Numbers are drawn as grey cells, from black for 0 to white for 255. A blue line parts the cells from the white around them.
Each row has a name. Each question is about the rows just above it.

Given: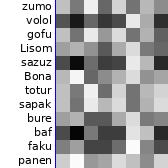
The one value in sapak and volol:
[233]
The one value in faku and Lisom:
[159]

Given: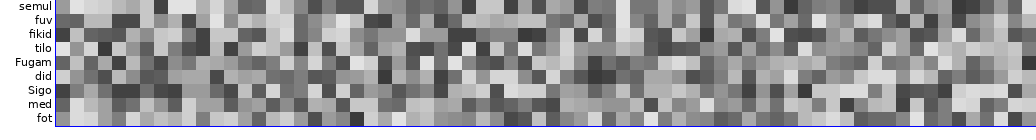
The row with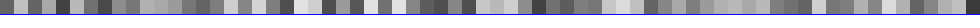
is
Fugam
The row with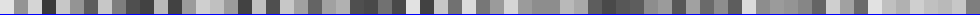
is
tilo
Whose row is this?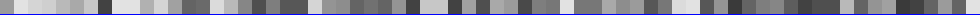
semul

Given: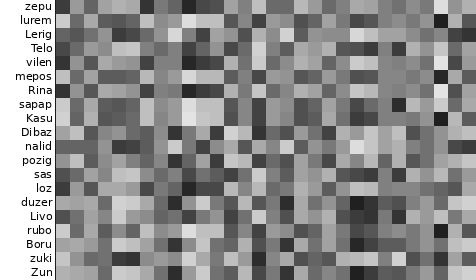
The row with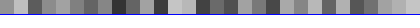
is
pozig
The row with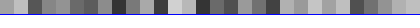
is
Dibaz
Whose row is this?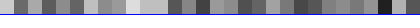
rubo
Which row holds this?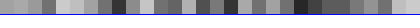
Boru
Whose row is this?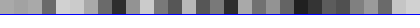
duzer
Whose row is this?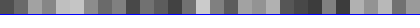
sas

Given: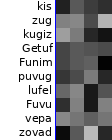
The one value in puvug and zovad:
[39]
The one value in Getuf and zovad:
[89]
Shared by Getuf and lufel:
[83]
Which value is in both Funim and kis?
[89]
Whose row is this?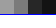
kugiz
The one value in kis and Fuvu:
[47]
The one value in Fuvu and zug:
[129]

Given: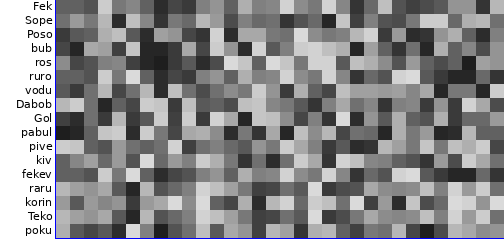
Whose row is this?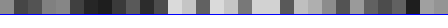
ros
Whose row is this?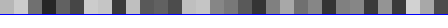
Dabob
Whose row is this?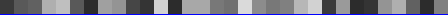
Poso
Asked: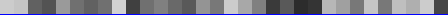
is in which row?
pive
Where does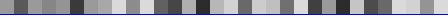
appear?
korin
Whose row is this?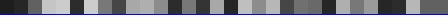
pabul

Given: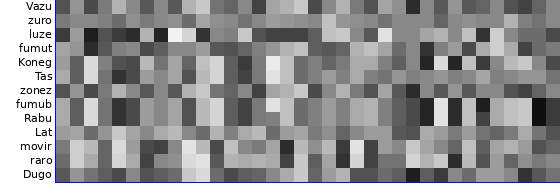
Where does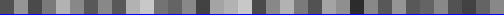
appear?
Vazu
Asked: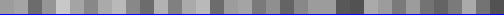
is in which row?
Lat
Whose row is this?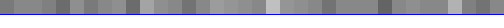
zuro

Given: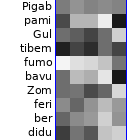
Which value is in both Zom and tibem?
[110]
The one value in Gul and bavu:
[110]
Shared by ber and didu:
[208]
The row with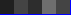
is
tibem
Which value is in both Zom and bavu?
[110]

